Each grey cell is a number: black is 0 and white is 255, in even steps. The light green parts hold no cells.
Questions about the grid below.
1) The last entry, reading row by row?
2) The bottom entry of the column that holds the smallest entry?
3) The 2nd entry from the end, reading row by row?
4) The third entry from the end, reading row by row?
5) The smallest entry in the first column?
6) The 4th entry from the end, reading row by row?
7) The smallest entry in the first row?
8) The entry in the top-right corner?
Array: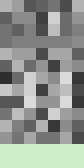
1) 75
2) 148
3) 167
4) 116
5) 45
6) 116
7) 75
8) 179

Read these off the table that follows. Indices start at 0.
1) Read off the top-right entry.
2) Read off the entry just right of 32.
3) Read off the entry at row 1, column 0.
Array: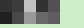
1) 81
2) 72
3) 32

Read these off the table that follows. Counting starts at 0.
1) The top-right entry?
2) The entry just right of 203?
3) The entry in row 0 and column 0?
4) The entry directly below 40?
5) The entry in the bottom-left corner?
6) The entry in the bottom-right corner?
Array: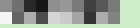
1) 122
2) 164
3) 143
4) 173
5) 245
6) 131

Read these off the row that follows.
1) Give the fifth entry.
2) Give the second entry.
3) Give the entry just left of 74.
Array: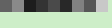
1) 74
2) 138
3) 51

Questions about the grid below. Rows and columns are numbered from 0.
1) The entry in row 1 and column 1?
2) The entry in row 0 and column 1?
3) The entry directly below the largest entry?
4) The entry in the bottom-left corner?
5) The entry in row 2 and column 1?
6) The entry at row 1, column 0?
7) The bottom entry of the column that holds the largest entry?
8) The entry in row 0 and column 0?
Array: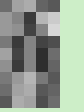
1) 132
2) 162
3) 78
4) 88
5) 144
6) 153
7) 109
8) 109

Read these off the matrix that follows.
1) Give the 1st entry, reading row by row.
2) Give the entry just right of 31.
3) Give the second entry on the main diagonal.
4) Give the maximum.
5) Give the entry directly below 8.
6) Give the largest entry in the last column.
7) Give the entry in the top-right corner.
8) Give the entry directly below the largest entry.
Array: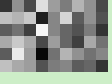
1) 52
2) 134
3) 180
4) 246
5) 82
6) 134
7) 73
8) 73

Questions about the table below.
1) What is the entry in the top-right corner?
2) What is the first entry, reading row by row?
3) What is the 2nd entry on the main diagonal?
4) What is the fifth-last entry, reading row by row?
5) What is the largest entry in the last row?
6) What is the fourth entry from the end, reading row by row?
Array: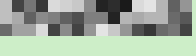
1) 149
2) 191
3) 170
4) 79
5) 228
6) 55

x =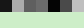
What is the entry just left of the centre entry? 95
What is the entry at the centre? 107

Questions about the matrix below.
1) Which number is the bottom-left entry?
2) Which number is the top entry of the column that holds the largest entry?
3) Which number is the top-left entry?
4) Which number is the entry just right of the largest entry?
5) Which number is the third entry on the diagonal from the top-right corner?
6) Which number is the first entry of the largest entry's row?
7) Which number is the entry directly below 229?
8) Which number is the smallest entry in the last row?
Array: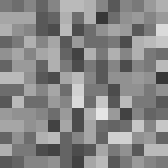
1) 88
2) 133
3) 121
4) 154
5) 88
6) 154
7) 109
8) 66

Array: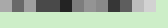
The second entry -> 105
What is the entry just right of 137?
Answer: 54
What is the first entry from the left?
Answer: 169
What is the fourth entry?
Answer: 73

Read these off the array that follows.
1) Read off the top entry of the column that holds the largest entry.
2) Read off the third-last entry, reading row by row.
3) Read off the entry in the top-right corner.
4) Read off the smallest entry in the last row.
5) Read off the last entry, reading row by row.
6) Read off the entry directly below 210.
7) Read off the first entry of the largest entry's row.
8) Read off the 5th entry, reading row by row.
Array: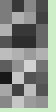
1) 135
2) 198
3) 74
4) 135
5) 145
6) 83
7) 93
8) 124
